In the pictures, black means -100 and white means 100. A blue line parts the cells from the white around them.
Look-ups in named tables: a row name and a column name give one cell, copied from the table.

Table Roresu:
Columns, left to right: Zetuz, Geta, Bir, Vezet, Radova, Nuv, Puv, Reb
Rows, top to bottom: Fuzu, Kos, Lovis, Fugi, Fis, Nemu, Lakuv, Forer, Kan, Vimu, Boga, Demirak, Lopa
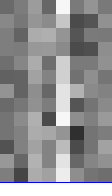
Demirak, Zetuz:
19
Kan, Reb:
21
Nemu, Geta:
-22
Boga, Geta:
1
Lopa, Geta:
-46
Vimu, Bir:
35
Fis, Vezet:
-14
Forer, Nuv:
-33

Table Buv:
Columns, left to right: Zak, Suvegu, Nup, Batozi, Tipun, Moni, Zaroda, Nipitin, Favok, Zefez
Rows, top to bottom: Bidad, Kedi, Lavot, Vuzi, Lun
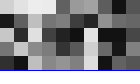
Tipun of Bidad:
-24
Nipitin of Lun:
-85
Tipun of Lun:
16
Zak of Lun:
-62
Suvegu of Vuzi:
55
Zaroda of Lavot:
77
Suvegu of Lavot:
-66
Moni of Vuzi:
-30

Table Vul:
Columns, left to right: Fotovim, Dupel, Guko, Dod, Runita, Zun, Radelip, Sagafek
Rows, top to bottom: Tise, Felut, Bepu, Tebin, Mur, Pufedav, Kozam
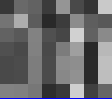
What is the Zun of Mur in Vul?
11
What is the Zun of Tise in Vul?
-43
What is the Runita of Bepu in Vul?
-45
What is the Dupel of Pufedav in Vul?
-41
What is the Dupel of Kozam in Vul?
0
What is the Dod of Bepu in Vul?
-37
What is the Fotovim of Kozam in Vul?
2
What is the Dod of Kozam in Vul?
-65
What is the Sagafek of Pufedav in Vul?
49
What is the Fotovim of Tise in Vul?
-56
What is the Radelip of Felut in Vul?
-26
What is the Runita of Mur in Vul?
9
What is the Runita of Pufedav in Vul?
7
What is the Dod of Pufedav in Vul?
-41
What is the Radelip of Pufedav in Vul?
-67
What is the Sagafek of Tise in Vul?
58

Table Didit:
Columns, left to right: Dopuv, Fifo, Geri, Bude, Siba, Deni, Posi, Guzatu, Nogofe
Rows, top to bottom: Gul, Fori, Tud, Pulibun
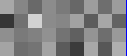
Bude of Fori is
9
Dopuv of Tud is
12
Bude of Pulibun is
28
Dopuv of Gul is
32
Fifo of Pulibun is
-14
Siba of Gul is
-4
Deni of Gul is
-19
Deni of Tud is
-25
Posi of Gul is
23
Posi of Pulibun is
32
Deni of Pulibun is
-54

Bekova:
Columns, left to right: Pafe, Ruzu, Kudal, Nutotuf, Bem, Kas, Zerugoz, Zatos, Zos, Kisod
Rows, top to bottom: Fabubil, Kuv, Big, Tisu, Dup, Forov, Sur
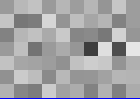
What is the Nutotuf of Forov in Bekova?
8
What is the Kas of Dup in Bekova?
51
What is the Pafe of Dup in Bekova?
52
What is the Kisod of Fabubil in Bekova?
23
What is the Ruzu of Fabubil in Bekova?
44
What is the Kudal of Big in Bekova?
51
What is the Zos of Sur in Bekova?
0
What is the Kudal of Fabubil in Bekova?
52
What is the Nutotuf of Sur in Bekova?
60
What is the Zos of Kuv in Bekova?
2
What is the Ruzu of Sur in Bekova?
5
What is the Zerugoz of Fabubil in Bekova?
43
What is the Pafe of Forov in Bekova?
14
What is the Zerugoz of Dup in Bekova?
61

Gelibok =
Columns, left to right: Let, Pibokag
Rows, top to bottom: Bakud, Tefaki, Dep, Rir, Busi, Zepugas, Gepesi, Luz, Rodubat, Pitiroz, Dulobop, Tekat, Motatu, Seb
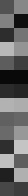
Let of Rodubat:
-25
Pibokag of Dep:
-9
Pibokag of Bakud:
6
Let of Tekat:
50
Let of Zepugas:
-93
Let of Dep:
-65
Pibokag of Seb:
-52
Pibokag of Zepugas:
-93
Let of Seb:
-44
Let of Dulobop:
-64
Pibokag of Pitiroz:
19
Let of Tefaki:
2
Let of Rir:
44
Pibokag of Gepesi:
-71
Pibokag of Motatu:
38
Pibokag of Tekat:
-26
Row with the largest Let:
Tekat

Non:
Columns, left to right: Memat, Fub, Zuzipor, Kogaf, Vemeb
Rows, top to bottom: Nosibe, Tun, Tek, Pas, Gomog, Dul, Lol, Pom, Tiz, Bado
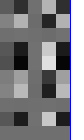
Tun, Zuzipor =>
-15
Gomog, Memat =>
-37
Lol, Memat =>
3
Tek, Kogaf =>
-15
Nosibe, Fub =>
-63
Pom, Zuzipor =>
-13
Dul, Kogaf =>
-55
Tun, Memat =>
2
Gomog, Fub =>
-95
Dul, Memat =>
-2
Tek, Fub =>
-11
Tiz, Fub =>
-78
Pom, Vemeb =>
-14
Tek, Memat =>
-13
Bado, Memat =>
-13
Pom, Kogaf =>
-12
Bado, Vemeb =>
-13

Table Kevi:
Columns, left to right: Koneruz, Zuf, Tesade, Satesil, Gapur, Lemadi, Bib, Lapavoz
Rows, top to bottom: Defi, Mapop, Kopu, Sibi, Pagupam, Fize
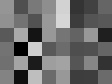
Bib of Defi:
-49
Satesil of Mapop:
20
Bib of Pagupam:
5
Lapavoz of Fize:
-16
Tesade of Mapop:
-36
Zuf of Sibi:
-100
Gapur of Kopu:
-8
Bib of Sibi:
-37
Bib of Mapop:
-34
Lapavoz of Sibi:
-20
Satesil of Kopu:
19
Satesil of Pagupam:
24
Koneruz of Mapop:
14
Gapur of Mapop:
68
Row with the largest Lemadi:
Kopu

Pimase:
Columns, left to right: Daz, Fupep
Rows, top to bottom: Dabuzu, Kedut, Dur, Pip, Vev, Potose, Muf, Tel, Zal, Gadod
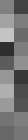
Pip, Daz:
-64
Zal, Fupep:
-1
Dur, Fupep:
-17
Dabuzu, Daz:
1
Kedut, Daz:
28
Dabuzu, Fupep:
-48
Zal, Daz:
-10
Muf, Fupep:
-41
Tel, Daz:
21
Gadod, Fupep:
-8
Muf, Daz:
37
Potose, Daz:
18
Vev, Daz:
-28
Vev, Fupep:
13
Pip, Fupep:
-2
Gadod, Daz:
-19
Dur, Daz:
54
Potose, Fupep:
-56
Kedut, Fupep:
-3

